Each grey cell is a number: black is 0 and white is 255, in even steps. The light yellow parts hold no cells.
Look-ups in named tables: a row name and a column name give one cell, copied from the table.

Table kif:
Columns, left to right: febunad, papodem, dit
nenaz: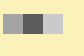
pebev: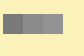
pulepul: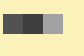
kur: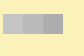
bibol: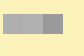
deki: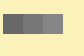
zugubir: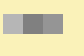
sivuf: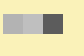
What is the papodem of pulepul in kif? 62
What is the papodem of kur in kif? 186
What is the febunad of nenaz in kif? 164
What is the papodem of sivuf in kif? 191
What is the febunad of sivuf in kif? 179
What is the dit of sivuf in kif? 92
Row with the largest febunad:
kur

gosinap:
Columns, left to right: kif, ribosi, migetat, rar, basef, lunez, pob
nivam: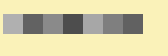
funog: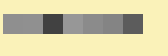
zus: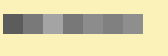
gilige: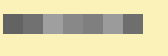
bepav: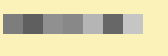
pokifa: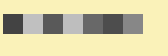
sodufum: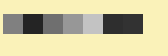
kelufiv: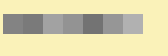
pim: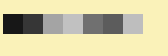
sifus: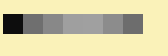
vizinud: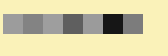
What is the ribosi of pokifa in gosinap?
192
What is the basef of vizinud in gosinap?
155
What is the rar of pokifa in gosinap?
190
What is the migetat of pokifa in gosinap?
89
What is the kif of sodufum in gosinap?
128
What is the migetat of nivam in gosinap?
138
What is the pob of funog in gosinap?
92
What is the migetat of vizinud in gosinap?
158
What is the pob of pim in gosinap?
190
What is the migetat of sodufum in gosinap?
111
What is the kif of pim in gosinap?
23
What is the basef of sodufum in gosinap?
195
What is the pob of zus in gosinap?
142
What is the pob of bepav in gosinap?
197
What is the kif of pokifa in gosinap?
67
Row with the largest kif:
nivam

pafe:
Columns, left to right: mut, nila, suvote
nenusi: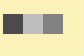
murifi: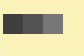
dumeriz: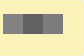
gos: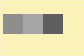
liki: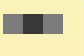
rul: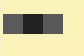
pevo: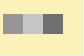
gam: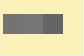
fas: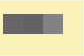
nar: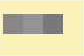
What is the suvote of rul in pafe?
89
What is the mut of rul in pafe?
90
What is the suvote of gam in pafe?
101
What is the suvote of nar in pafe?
121
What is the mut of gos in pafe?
142
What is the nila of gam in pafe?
119
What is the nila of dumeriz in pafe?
98
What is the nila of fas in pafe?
99
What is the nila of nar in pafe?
147
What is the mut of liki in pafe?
124
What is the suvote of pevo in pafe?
112
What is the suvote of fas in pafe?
130

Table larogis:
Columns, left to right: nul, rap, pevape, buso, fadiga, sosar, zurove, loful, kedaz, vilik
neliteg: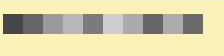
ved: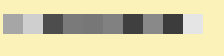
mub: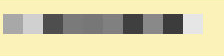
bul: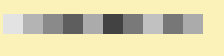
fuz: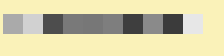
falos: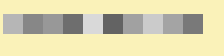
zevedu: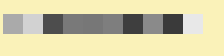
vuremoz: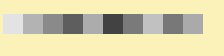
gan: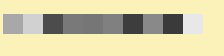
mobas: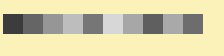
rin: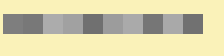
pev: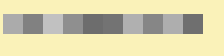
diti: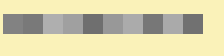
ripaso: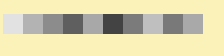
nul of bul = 227
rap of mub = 208
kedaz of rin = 169
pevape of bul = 138
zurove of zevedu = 62
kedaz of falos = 164
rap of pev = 129
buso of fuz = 121
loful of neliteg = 102
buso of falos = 110
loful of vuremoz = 193
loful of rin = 118
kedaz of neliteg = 172
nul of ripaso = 226
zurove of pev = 176
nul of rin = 126
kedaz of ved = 60

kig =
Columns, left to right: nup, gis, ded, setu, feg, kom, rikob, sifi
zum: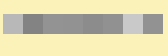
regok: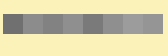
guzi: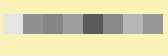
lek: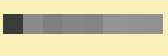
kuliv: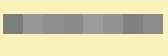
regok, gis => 140
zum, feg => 140
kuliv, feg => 156
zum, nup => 184
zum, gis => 131
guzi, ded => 133
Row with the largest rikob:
zum

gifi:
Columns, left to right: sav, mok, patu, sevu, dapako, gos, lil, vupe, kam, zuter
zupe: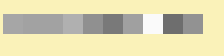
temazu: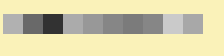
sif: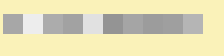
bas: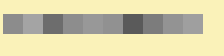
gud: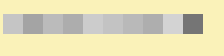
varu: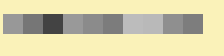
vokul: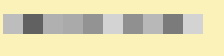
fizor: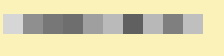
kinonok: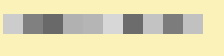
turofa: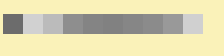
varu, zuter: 125
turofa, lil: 134
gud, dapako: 204
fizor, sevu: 110
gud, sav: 197
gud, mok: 164
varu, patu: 67
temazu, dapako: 152
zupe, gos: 121
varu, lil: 188
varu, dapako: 139
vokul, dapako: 147
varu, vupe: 185
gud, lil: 185
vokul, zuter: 211
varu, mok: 118
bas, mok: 164
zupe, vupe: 250
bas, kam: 147
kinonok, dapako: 181

